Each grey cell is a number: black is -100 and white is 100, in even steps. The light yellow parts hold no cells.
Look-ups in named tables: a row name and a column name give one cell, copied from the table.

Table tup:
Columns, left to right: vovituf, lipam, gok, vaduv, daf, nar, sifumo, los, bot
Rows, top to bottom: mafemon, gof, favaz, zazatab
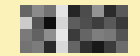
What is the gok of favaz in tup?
11
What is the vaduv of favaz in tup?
81
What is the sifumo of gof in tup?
-52
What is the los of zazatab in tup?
-53
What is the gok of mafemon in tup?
-10
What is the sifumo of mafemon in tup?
16
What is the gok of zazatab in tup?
-67
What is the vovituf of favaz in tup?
-4
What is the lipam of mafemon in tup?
9
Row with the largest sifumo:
mafemon

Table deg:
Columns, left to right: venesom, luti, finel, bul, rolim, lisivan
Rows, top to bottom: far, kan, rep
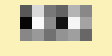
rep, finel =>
-11
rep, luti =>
20
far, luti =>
70
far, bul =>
-22
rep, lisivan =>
-19
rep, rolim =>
25
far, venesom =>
-31
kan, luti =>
95

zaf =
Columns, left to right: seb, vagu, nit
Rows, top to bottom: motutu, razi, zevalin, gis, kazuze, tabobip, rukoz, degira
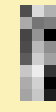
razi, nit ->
-1
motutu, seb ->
-39
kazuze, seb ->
-28
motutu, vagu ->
71
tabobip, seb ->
56
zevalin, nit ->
-100
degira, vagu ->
56
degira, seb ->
29
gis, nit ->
11
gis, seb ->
-40
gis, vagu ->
45

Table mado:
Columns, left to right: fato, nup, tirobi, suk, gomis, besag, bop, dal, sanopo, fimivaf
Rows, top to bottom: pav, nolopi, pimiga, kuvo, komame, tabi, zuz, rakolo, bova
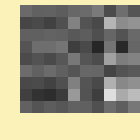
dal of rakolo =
74
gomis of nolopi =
2
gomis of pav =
-19
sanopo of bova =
-26
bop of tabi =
-20
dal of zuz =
38
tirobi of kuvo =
-14
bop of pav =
-4
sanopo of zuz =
7
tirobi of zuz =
-48
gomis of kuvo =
-51
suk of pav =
-27
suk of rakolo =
-54
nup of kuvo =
-14
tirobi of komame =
-42
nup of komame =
-35
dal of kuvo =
-9

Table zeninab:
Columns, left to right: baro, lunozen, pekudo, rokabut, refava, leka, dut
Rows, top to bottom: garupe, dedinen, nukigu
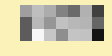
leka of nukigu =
52
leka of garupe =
39
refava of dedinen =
44
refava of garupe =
-17
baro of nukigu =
-28
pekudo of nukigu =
55
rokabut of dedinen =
51
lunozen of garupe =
49
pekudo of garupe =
35
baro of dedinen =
-28
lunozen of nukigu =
94
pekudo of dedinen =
18

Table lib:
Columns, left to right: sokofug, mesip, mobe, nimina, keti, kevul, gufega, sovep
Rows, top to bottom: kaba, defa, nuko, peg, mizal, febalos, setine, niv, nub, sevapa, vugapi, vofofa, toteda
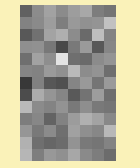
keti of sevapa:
22
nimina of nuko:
37
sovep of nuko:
3
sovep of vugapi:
44
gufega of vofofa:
-8
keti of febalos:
46
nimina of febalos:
13
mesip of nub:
9
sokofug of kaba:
-24
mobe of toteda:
19
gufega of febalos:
15
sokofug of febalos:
4
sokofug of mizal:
-13
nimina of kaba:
9
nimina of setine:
-37
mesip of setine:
1

